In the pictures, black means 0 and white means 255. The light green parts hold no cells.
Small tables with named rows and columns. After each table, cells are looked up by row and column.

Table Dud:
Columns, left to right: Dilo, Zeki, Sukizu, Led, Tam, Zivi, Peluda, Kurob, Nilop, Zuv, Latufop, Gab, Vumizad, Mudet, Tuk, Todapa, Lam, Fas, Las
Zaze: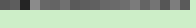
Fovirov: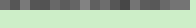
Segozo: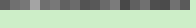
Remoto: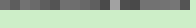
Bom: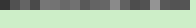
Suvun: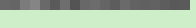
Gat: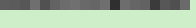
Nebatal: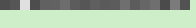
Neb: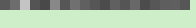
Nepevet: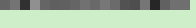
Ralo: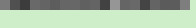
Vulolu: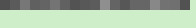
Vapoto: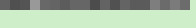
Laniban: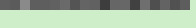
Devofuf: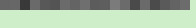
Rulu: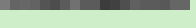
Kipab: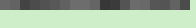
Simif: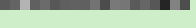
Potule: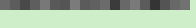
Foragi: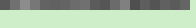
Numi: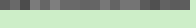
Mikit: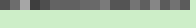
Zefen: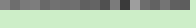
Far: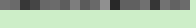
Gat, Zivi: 99
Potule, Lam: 84
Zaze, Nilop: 94
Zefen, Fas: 96
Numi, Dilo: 91
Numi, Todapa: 80
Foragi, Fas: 91
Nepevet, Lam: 97
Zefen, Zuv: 100
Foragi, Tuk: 94
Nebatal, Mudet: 92
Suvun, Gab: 93
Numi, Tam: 102
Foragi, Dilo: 89
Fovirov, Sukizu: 121
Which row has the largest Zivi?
Neb

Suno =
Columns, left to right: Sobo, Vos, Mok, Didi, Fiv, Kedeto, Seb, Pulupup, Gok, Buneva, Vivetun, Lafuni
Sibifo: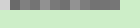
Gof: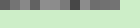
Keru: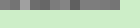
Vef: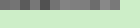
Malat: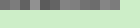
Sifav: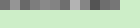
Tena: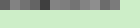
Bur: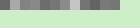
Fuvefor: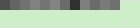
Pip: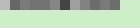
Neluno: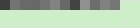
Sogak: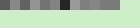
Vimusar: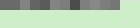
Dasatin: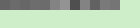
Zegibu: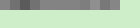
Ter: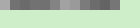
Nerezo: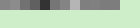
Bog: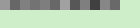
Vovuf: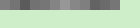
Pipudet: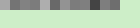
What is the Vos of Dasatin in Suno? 107
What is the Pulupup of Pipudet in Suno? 124
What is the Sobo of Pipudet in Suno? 168
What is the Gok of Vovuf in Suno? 127
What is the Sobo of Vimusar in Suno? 105
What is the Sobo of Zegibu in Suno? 133
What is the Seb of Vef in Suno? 131
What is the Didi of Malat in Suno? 145
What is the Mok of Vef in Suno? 91
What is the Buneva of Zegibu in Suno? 143
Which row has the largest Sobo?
Sibifo

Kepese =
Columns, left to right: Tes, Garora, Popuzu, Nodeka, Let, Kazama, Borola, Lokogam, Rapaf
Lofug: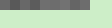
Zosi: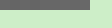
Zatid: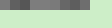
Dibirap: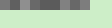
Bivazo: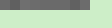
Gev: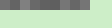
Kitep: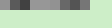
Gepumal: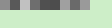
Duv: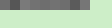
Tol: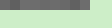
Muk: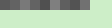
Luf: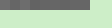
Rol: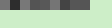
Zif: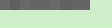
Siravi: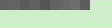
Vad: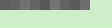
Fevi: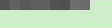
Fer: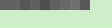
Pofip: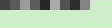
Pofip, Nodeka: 92
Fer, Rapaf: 89
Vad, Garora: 100
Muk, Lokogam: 83
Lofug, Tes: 105
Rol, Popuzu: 120
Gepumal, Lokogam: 106
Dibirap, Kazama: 91
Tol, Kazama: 108
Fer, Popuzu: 87
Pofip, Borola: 83
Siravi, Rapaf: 92
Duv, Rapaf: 118
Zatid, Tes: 122
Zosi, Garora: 101
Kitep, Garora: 90
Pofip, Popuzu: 156
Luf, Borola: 100
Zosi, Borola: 104
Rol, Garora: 45

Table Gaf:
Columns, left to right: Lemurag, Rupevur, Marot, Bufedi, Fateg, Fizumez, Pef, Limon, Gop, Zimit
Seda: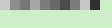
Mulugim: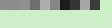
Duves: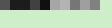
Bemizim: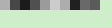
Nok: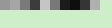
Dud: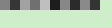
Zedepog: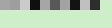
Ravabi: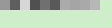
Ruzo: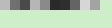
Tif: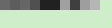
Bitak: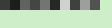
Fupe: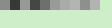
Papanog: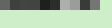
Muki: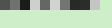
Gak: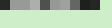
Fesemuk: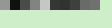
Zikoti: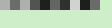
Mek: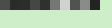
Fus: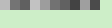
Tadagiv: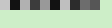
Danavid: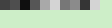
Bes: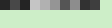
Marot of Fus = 96
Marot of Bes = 36
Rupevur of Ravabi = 94
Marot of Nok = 122
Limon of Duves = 118
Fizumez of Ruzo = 42
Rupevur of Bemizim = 71
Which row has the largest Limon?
Zikoti

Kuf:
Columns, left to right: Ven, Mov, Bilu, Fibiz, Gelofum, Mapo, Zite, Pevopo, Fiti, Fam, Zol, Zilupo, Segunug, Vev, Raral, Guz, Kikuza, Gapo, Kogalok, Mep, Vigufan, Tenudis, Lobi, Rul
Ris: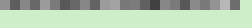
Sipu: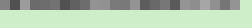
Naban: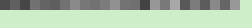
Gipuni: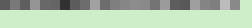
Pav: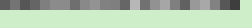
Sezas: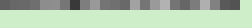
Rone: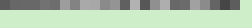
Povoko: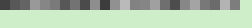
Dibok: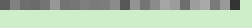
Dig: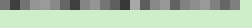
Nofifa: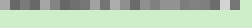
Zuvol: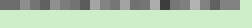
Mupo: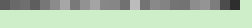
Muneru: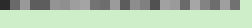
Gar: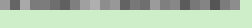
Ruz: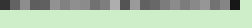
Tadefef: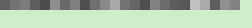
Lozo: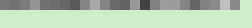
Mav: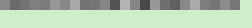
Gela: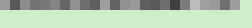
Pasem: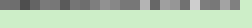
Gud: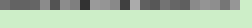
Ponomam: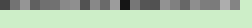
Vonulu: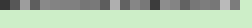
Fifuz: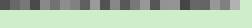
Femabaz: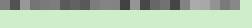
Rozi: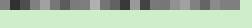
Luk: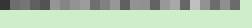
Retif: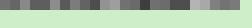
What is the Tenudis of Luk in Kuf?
109
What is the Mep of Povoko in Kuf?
164
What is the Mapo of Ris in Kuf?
122
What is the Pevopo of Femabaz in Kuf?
98
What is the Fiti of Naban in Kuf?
119
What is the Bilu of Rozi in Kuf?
78
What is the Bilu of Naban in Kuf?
71
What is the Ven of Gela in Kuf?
154
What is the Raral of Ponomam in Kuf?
85
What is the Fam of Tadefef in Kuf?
112
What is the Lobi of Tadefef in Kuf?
143
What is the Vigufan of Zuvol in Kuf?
129
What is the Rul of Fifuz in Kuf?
178
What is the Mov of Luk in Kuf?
110
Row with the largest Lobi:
Nofifa

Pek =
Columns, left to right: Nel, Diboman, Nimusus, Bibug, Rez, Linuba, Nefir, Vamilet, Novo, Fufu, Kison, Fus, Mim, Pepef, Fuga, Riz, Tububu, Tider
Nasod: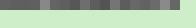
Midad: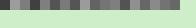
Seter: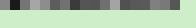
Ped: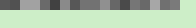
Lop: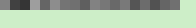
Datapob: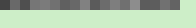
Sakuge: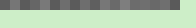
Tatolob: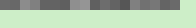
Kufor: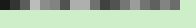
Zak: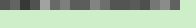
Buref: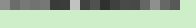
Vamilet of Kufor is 174
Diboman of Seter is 26
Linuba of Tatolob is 99
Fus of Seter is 164
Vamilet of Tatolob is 143
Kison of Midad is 117
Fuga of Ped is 105
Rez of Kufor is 140
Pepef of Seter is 88
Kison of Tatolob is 109
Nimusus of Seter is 117
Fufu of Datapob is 91
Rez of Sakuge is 121
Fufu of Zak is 131
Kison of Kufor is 65
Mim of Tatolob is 86
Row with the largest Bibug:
Kufor

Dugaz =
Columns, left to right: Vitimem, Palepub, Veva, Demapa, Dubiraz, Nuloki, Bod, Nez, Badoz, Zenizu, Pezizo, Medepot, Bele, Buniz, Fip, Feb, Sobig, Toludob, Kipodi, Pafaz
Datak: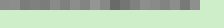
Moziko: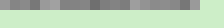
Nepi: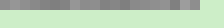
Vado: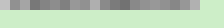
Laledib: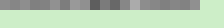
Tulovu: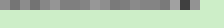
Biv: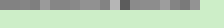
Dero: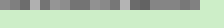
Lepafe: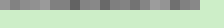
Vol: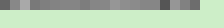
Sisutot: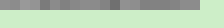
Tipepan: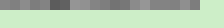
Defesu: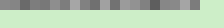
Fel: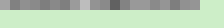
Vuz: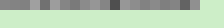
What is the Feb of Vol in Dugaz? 134
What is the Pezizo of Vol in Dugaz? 135
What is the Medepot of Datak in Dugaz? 106
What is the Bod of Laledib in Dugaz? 125
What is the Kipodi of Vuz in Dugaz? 99
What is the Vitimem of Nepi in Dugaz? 142
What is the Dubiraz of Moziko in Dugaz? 154
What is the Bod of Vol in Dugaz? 133
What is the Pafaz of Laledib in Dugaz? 144
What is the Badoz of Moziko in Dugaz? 133
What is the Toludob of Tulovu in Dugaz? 161
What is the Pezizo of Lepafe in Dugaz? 105
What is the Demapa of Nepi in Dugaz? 137
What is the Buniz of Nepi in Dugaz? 138
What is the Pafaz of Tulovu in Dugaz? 147
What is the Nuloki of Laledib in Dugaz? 145
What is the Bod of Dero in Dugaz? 141
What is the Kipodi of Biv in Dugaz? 122
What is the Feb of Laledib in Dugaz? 135

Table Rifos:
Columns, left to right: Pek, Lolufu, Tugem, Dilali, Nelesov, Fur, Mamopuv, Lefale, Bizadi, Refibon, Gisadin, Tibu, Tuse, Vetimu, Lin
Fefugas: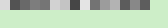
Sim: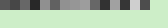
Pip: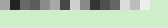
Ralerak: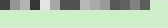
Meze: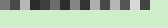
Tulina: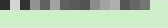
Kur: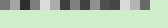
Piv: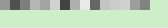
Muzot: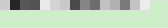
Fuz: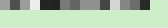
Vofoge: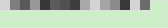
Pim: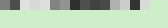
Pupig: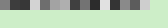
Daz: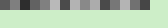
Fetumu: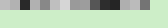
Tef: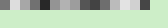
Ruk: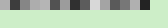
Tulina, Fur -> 162
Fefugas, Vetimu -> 136
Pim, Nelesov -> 223
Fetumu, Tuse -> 175
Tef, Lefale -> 157
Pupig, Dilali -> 211
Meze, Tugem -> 184
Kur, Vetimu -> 180
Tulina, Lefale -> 89
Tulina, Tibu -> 175
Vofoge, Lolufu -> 127
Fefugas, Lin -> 93
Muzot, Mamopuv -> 201
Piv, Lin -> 130
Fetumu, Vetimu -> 187
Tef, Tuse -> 227

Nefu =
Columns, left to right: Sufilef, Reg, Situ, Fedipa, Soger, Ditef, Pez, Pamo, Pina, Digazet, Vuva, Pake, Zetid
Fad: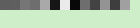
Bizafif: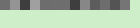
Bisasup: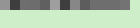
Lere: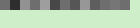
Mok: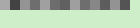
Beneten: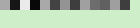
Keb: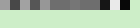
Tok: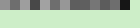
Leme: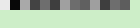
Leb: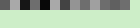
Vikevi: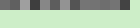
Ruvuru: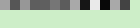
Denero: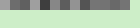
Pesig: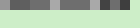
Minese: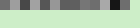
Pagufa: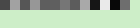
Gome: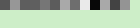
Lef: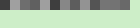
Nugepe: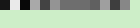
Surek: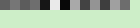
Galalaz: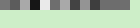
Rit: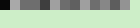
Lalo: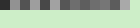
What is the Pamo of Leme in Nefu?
109
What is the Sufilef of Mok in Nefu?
169
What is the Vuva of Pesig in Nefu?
67
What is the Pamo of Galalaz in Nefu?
67
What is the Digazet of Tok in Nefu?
118
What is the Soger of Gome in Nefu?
118
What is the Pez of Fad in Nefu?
234
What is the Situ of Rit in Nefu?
110
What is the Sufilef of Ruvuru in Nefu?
162
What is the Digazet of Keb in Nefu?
110
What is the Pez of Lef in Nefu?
135
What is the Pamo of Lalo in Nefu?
110
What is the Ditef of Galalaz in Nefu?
110
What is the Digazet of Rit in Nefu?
110
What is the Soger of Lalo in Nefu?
72
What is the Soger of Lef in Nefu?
159
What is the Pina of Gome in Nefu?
234
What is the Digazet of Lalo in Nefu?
110
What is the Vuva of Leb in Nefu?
109
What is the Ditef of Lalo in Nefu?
162

